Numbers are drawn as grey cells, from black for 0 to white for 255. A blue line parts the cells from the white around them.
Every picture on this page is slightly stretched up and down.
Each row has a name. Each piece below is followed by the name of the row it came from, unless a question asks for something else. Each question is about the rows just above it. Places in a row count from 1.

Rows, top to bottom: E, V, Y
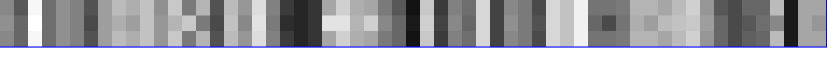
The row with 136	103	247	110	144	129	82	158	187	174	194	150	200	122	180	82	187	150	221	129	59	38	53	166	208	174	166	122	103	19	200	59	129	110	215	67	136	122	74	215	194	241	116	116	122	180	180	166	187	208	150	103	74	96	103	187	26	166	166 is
Y
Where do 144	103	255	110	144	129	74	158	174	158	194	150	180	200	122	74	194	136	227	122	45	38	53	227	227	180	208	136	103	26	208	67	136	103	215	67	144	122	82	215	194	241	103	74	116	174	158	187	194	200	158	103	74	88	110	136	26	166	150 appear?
V
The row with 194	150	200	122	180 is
Y
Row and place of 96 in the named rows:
Y, 54
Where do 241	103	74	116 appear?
V

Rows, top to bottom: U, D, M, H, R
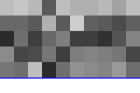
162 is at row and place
U, 9
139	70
H
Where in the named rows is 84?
M, 9
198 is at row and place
U, 2
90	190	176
U

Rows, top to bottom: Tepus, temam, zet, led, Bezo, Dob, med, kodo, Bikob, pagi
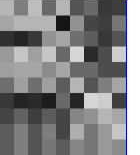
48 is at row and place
zet, 1
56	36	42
med
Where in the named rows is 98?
kodo, 2
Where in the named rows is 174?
Bikob, 6
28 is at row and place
med, 4

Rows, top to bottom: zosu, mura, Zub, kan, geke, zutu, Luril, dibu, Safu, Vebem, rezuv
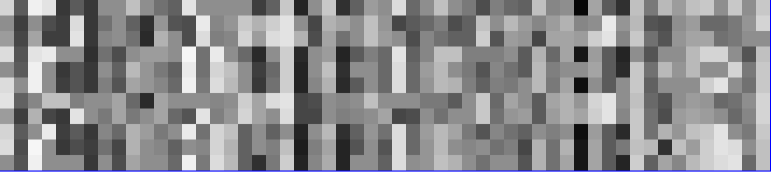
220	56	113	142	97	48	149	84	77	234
mura
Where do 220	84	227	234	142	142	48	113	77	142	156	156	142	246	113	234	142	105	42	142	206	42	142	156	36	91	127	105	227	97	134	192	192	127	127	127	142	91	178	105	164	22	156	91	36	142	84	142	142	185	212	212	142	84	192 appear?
kan
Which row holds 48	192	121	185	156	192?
zosu
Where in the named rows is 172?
rezuv, 24

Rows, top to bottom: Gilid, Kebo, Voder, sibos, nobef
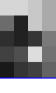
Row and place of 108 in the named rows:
Kebo, 1
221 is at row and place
sibos, 3
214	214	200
Gilid
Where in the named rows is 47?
Voder, 1
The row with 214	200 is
Gilid
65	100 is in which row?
nobef
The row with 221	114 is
sibos

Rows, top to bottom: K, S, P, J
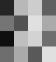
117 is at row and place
S, 1
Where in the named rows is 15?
P, 1
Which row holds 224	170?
S
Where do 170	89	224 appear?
J
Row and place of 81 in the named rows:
S, 2
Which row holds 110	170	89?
J

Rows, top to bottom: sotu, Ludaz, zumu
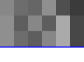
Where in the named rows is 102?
sotu, 3
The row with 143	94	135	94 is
Ludaz
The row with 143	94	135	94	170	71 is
Ludaz
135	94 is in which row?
Ludaz

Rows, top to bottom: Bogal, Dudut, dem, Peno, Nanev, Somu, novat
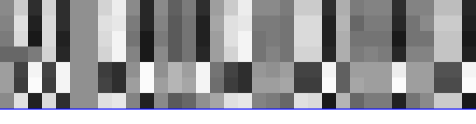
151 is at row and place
Nanev, 19
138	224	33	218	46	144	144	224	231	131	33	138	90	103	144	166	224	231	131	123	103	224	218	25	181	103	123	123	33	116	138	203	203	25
novat
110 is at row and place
Somu, 16

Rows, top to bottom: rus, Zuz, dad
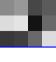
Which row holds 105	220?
dad
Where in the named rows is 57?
dad, 1
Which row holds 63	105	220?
dad
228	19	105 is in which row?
Zuz
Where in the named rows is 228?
Zuz, 2

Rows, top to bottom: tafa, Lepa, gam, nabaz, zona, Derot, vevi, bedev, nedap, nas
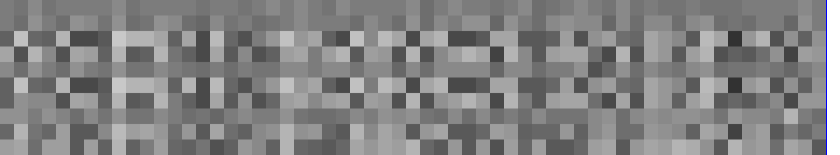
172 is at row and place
nas, 50
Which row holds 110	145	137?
Lepa
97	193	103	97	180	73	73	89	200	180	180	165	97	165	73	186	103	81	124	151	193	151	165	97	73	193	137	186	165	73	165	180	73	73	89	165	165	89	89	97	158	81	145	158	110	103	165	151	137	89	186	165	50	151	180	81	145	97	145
gam
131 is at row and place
bedev, 5
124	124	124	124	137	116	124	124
tafa
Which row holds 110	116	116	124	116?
zona

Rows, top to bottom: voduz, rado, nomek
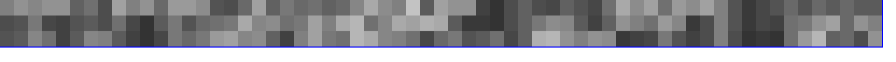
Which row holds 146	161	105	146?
rado
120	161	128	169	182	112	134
rado
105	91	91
voduz
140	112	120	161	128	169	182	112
rado

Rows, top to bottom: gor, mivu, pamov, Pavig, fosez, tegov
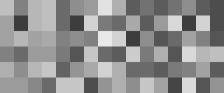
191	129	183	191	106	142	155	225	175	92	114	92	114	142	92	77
gor
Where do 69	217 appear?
tegov
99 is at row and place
fosez, 5
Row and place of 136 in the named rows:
tegov, 3
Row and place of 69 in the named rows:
tegov, 13
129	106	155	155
Pavig

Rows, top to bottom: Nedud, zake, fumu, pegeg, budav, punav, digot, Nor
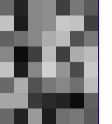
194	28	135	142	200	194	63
zake
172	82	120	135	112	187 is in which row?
punav
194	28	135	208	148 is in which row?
budav

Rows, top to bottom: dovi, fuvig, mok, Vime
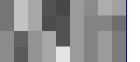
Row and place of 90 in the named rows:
Vime, 2
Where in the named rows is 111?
fuvig, 9

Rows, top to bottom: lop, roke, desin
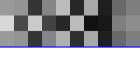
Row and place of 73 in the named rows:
roke, 2
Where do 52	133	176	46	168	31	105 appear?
desin
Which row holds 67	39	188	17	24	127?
roke
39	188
roke

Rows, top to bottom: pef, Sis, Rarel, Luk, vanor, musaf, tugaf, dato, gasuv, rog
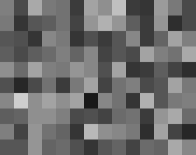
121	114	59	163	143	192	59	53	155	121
pef
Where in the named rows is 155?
pef, 12
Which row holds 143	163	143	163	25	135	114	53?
tugaf
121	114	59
pef
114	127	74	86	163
musaf

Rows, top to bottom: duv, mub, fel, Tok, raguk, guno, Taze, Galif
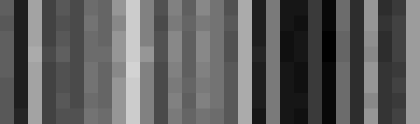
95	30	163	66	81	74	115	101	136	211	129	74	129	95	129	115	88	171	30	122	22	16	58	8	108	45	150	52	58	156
raguk
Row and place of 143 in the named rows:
fel, 27
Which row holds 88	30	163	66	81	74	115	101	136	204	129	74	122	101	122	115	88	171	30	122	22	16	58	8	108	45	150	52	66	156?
mub

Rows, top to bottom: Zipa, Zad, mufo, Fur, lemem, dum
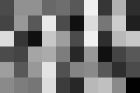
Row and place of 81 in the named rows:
lemem, 5
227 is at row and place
lemem, 4
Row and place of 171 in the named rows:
Fur, 4
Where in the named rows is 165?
Fur, 3
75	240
mufo
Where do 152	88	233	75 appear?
Zad

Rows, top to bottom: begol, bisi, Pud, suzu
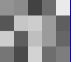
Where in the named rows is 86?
bisi, 1
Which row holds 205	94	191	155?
Pud
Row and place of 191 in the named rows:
Pud, 3

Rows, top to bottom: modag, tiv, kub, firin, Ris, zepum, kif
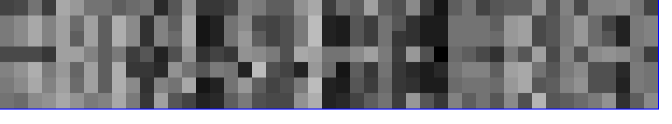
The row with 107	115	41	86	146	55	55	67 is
modag
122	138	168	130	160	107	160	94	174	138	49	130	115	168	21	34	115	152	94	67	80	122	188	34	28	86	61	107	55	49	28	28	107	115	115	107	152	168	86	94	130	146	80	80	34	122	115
zepum
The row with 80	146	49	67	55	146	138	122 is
firin
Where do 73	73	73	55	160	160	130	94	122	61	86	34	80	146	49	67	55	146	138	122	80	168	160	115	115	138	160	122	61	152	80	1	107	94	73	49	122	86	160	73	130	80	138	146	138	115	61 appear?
firin
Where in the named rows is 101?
Ris, 6
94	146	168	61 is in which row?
modag

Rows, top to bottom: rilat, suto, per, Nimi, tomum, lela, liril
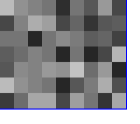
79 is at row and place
lela, 9
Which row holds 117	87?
rilat
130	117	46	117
rilat
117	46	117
rilat
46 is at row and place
rilat, 5
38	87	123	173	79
lela

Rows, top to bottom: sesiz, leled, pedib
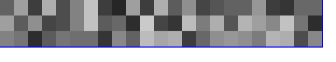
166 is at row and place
pedib, 12
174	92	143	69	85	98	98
sesiz
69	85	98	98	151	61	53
sesiz
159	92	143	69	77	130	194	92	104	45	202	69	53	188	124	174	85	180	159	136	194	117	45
leled
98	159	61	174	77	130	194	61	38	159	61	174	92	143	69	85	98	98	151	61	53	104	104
sesiz
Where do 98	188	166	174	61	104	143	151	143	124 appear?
pedib
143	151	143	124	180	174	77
pedib

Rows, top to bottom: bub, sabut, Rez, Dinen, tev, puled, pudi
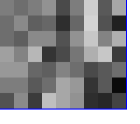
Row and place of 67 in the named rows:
pudi, 9
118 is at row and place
Dinen, 6

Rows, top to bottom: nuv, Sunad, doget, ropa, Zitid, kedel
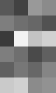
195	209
doget
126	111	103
Sunad

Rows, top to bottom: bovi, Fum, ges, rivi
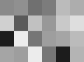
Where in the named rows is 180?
rivi, 6
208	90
Fum
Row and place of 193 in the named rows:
Fum, 3
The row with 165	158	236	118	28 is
rivi
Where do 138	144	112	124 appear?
bovi

